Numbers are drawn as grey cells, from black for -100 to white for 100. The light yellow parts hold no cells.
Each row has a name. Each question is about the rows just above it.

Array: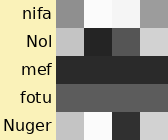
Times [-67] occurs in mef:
4
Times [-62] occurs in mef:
0
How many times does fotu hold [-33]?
0
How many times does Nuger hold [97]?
1
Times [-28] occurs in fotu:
4
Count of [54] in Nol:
1
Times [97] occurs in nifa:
1

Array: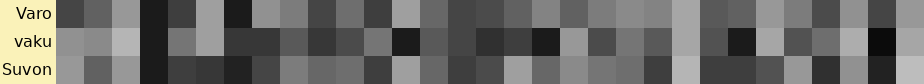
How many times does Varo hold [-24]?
4
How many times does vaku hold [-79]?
4
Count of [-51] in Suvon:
6
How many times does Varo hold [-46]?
4

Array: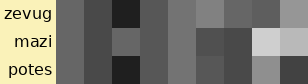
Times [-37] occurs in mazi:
1
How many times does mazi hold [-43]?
2

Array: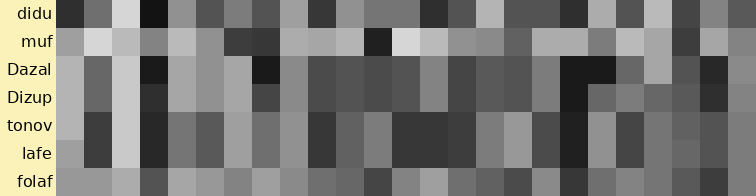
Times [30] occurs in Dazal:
3
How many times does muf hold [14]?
2
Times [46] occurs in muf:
4
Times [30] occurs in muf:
3
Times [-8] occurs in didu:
2
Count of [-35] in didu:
6

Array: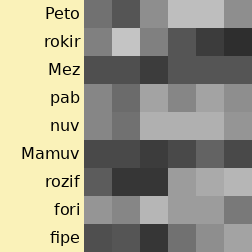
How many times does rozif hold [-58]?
2
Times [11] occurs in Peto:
2
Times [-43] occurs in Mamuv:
4
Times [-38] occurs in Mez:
2
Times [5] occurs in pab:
2

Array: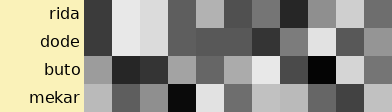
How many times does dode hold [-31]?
3
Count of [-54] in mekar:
0

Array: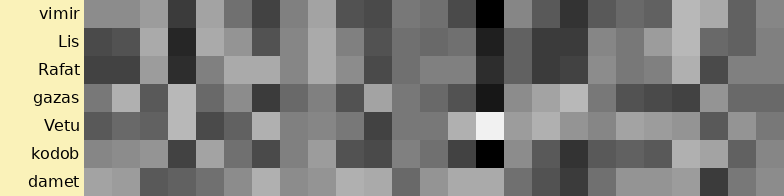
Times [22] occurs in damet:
2
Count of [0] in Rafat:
6
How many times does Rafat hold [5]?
1

